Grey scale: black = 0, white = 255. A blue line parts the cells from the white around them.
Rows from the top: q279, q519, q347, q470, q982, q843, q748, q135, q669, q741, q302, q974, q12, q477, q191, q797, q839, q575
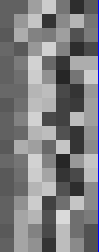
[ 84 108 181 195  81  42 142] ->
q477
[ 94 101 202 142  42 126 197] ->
q843

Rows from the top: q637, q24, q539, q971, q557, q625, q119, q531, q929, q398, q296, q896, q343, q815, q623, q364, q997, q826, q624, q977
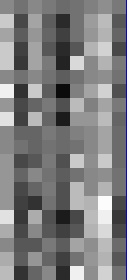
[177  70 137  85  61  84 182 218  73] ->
q997
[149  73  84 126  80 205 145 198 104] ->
q896
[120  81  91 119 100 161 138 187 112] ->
q826
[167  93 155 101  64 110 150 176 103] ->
q539

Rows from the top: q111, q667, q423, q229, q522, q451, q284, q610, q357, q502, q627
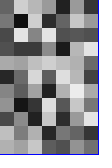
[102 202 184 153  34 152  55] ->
q111
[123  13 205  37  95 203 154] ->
q667
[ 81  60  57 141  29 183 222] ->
q229
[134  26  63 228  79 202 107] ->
q610

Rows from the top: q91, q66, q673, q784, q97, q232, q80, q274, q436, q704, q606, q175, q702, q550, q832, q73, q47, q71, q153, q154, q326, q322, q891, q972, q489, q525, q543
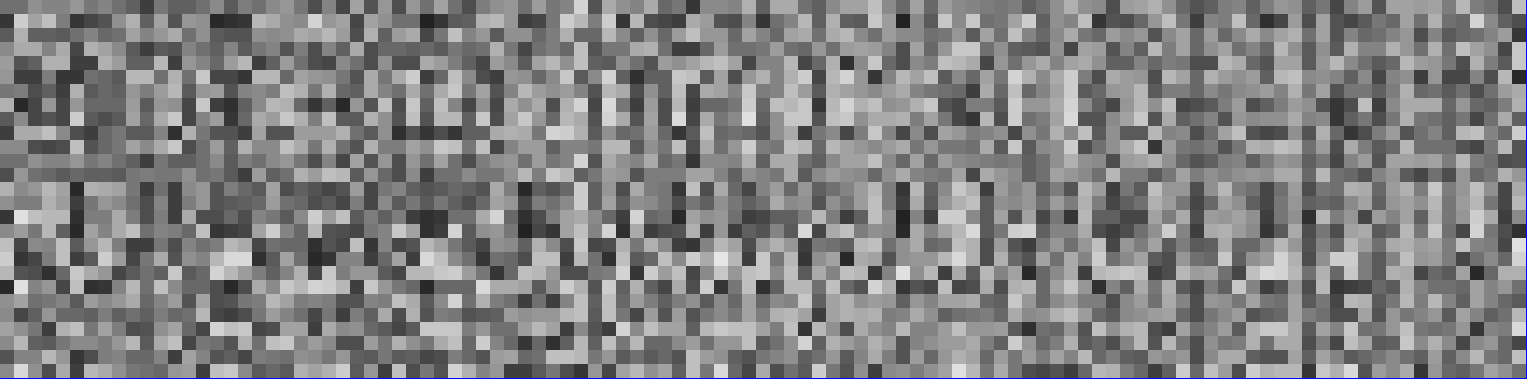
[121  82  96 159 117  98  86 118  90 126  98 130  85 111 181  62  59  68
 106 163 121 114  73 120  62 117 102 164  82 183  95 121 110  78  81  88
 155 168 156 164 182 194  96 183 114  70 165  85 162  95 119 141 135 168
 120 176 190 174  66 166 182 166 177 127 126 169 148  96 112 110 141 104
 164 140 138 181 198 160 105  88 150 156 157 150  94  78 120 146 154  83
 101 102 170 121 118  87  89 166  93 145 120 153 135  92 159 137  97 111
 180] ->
q891
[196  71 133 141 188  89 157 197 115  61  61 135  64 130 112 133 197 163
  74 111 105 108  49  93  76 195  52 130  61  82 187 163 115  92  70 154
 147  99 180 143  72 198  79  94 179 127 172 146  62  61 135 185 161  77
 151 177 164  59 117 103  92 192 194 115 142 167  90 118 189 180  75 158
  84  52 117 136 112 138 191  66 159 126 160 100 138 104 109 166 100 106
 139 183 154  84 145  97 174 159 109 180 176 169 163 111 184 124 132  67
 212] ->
q71
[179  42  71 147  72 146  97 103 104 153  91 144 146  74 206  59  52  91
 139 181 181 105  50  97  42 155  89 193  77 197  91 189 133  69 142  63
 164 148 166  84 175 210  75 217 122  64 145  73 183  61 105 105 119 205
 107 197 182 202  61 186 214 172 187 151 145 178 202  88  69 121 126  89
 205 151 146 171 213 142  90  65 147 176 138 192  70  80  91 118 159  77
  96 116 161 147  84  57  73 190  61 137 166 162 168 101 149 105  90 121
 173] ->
q274
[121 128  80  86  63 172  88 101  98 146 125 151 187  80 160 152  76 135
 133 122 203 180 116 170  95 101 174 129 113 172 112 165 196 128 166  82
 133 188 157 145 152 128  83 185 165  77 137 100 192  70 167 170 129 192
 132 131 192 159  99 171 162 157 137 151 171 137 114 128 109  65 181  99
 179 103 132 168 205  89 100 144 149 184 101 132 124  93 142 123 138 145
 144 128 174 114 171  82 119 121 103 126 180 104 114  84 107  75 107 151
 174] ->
q80
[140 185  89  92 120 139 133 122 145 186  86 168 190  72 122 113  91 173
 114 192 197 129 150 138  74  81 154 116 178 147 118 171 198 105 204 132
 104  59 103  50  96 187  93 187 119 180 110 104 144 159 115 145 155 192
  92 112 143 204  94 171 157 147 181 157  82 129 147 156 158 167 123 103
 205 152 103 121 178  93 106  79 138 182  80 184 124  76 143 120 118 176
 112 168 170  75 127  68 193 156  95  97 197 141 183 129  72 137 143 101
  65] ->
q489
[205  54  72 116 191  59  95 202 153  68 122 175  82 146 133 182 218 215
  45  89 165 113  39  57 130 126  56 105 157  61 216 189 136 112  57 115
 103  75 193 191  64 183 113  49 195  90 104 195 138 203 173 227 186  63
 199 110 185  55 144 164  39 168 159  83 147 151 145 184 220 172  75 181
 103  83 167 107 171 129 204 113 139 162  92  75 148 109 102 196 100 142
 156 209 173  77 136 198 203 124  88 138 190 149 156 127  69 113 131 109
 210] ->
q153

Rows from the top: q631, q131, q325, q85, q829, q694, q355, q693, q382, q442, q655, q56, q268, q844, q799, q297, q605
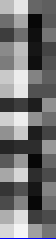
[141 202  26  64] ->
q442
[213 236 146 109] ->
q382

